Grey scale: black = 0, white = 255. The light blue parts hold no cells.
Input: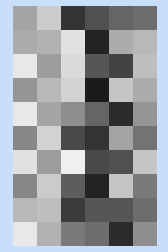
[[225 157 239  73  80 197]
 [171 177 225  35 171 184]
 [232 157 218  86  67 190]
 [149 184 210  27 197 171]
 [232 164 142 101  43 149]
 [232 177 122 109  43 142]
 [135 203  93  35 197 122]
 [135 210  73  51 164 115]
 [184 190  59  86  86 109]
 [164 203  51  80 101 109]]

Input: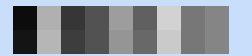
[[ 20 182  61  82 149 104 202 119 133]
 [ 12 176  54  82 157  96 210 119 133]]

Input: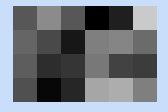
[[ 87 139  87   0  31 202]
 [ 93  45  53 120  66  60]
 [ 80   7  38 166 173 127]
 [101  73  23 127 133 107]]

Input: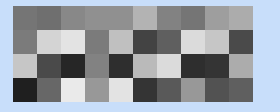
[[ 31 103 234 152 227  52  89 152  82  95]
 [123 212 227 123 192  67  95 219 198  74]
 [117 111 136 144 144 179 130 117 158 172]
 [198  74  38 130  46 186 219  46  52 172]]

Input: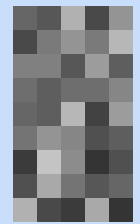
[[102  94 183  66 156]
 [102  87 177  73 148]
 [ 73 122 148 122 183]
 [ 59 196 140  52  80]
 [116 148 134  80  94]
 [ 80 169 116  87 102]
 [110  94 110 110 134]
 [128 128  87 156  94]
 [177  73  59 169  52]]

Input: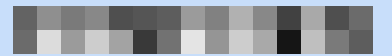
[[107 220 155 205 163  57 114 228 149 205 169  21 191 122  93]
 [ 99 143 122 136  79  85  93 155 129 177 136  65 169  79 107]]
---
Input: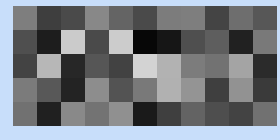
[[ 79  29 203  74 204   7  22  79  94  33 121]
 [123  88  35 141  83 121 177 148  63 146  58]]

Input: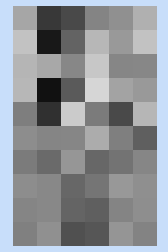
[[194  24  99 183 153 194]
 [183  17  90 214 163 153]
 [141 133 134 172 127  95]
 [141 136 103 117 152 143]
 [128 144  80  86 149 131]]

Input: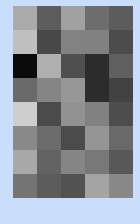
[[191  72 130 129  75]
 [106 133 151  44  66]
 [137 108  75 149 105]
 [116  92  82 164 136]]

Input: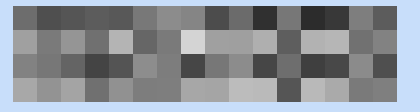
[[160 122 149 112 180 102 122 212 160 159 175  94 178 182 113 130]
 [168 147 164 112 145 125 126 167 165 188 186  85 185 170 122 127]]

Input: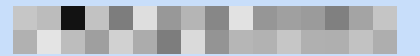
[[177 228 189 159 209 172 125 218 148 182 178 198 176 175 194 174]]

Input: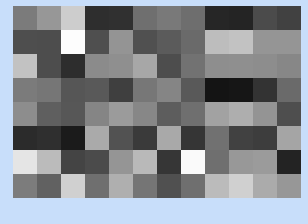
[[ 78  77 253  79 148  80  91 106 189 194 149 149]
 [123 118  86  89  63 119 133  89  20  22  51 106]
 [ 43  47  27 170  82  58 169  53 113  65  61 165]
 [124  97 208 111 175 117  80 111 187 208 171 151]]

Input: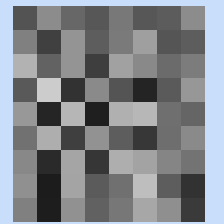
[[128  64 148  93 122 159  85  93]
 [ 89 204  50 138  84  36  90 151]
 [113 174  63 146  93  55 110 138]
 [144  28 164  91 112 190  93  50]]
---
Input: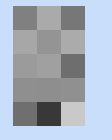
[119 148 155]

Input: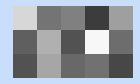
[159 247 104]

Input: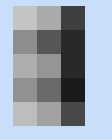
[ 63  86 174]

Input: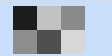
[138  79]

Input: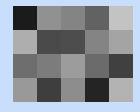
[195 132 156  62]

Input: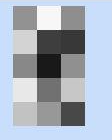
[142  62 136]
